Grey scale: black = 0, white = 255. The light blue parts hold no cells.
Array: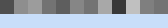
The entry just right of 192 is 127
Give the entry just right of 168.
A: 56

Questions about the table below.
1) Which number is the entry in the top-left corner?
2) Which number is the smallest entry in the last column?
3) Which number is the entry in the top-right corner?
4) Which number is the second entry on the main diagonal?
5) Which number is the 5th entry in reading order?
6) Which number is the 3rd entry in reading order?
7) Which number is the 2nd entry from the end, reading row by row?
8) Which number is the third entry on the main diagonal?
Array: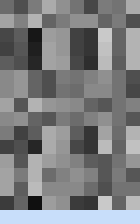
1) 108
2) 71
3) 171
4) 129
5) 144
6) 123
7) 100
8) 23

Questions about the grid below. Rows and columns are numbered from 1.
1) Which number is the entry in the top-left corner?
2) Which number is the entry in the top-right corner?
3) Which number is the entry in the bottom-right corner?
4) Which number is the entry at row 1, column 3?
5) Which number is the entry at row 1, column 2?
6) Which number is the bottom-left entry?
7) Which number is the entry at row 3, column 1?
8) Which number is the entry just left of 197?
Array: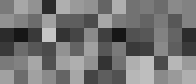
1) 122
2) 130
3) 175
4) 146
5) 167
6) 161
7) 43
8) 57

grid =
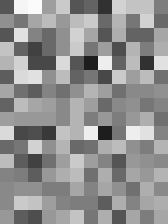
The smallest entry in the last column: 105
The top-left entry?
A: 85
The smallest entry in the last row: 78
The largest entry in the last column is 225
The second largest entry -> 245
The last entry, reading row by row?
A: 166
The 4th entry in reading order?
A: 158
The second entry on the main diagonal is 118
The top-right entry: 125
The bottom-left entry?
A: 152
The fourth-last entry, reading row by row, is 85
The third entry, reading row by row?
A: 251
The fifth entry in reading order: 202
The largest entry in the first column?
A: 218

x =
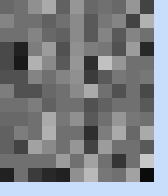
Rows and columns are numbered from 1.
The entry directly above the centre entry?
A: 144
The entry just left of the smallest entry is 162
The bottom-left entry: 33
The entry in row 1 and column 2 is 112
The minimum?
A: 11
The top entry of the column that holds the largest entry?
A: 67
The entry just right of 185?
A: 119
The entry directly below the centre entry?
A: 112
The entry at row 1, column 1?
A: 104
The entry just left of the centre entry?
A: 112
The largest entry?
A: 199
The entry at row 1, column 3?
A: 144
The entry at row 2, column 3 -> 112
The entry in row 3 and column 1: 112
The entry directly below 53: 112
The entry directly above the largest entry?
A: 89
